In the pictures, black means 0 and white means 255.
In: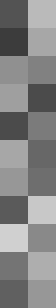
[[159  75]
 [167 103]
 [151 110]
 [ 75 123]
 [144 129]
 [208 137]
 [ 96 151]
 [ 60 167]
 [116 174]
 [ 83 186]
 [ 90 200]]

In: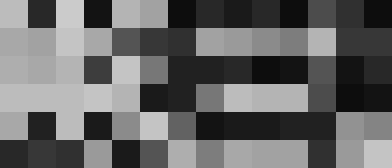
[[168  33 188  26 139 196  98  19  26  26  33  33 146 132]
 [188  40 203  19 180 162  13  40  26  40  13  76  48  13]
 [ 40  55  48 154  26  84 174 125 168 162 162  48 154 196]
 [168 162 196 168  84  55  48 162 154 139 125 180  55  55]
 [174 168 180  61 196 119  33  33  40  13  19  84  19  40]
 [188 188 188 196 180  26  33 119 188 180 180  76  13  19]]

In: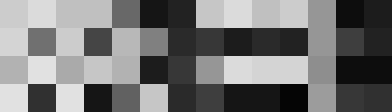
[[225  48 225  21  97 198  42  62  21  21   5 156  55  48]
 [212 112 204  69 184 128  42  55  28  42  34 150  62  34]
 [204 219 192 192 104  21  34 198 219 192 204 150  13  28]
 [178 225 170 198 178  28  55 150 219 212 212 142  13  13]]

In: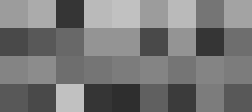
[[ 88  73 193  53  46  96  59 124  88]
 [ 73  88 104 148 148  73 148  53 110]
 [132 140 110 117 124 132 117 132 124]
 [156 171  53 186 193 156 186 117 163]]

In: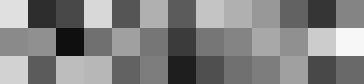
[[224  45  72 216  85 176  91 196 176 152  98  53 132]
 [210  91 189 183  98 125  30  79 112 125 160  72 105]
 [138 144  15 112 160 118  59 118 132 168 144 204 247]]

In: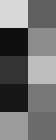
[[216  95]
 [155 107]
 [ 23 120]
 [ 15 141]
 [ 51 189]]

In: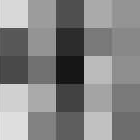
[[ 73 114  23 186 142]
 [222 129  94 193 108]
 [ 88 148  44 121 136]
 [215 156  80 170 148]
 [208 170  66 164 121]]

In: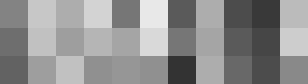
[[ 98 158 193 144 150 144  51 173 104  76 137]
 [110 193 158 181 165 217 118 165  90  70 205]
 [131 199 173 211 118 232  90 173  76  57 187]]

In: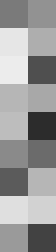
[[189  44]
 [154  66]
 [236  79]
 [138 107]
 [122 146]
 [182 168]
 [230 174]
 [ 91 182]
 [223 210]]
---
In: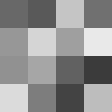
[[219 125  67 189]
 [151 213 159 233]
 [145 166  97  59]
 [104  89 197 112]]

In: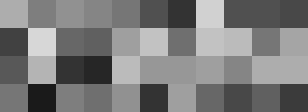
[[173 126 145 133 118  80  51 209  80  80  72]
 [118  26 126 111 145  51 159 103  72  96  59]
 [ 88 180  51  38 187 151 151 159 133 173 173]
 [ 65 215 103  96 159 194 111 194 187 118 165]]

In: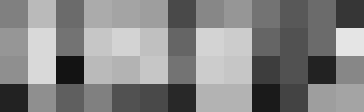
[[150 217 115 198 211 192 101 211 204 101  81 107 229]
 [143 217  19 186 179 198 115 204 198  61  81  34 135]
 [128 186 107 171 164 158  73 135 150 115  88 107  54]
 [ 34 143  95 128  81  73  40 179 179  26  67 158 164]]

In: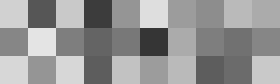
[[215 149 215  93 194 156 186  93 107 201]
 [209  86 201  60 149 222 156 141 186 171]
 [134 228 126 100 120  53 171 126 113 134]]

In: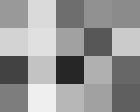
[[211 224 161  87 203]
 [153 218 110 145 139]
 [125 239 183 161  95]
 [ 66 195  38 176 103]]

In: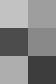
[[194 158]
 [174  61]
 [ 76 137]]
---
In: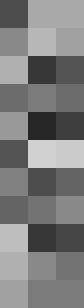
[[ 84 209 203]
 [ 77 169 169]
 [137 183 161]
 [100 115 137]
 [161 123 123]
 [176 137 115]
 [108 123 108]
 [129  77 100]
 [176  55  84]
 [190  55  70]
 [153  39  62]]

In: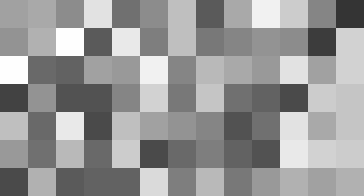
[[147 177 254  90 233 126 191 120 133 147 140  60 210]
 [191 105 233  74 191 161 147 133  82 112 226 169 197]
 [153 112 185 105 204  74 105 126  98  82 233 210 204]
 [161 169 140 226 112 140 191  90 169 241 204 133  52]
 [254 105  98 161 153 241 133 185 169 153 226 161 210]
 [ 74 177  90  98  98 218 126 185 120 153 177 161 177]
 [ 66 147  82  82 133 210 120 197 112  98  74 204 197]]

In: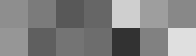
[[150  95 116 109  50 129 223]
 [142 123  88 102 207 158 136]]

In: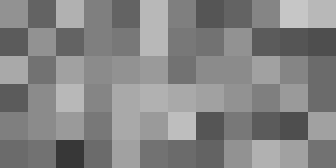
[[ 91 139 184 133 169 177 169 161 146 127 154 107]
 [146  99 177 127  99 184 127  85  99 133 198 184]
 [169 114 161 139 146 154 114 139 139 161 133 107]
 [127 139 154 120 169 154 190  85 120  91  78 161]
 [ 91 146  99 127 120 184 120 114 146  91  85  78]
 [107 114  55 107 161 114 107  99 146 177 161 114]]

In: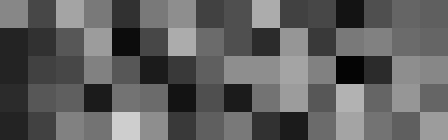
[[135  71 164 121  49 121 142  65  79 172  65  71  19  79 101  95]
 [ 35  65 129 115 206 142  57  95 121  49  27 107 164 115  95 156]
 [ 43  87  95  27 115 107  19  79  27 115 156  87 178 101 150 101]
 [ 35  49  87 156  12  71 172 107  79  43 150  57 121 129 107 101]
 [ 35  65  71 129  87  27  57  95 142 142 164 129   4  43 142 135]]

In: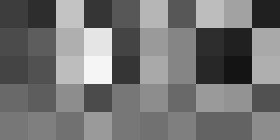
[[ 61  45 195  53  87 182  87 189 162  32]
 [ 68  81 189 245  53 169 133  39  20 175]
 [ 75  93 175 229  68 154 133  45  32 169]
 [105  93 141  75 119 141 105 154 147  81]
 [119 127 113 154 119 113 127  99  99 141]]

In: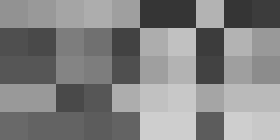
[[146 153 165 173 159  53  53 179  53  60]
 [ 86  86 132 125  79 159 179  66 159 140]
 [ 79  73 125 112  66 173 193  60 179 153]
 [105  99  99  92  99 206 206  92 206 200]
 [153 153  73  86 173 193 200 165 186 186]]
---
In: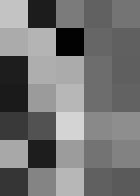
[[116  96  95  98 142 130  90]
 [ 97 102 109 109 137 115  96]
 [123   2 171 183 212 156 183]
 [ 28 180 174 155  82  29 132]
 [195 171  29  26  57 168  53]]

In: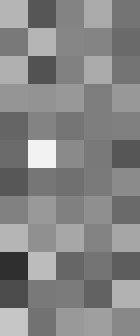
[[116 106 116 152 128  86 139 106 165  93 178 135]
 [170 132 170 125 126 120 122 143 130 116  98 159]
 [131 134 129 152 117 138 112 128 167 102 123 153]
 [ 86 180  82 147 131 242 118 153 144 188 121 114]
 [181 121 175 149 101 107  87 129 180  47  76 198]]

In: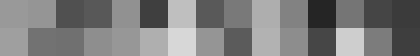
[[ 59  62]
 [ 69 124]
 [117 206]
 [ 37  70]
 [130 141]
 [174 178]
 [121  91]
 [ 89 149]
 [191 215]
 [ 63 175]
 [145 151]
 [ 88 142]
 [ 80 112]
 [149 114]
 [153 159]]

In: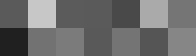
[[117 134]
 [170  85]
 [ 73 116]
 [ 90  89]
 [ 91 123]
 [199 114]
 [ 90  32]]

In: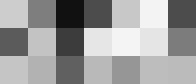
[[ 76 124 187]
 [243 229 189]
 [200 244 150]
 [ 76 230 185]
 [ 17  60  96]
 [126 195 178]
 [205  91 197]]

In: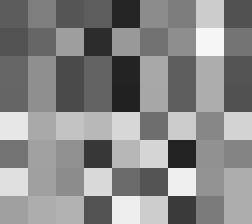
[[ 81 116  84  81 211 132 174 174]
 [204 247 173 174 135 145 147 123]
 [125 142  93  94 203  34 239  58]
 [140 114 168 167 110 214  84 205]
 [ 37 153  35  33 215 183 107 238]
 [ 93  44  99  99 184  55 218  82]
 [ 86 158  74  74 195 144 141 178]
 [126 102 143 143 169 161 159 173]
 [ 92  82 102 101 231 115 224 159]]
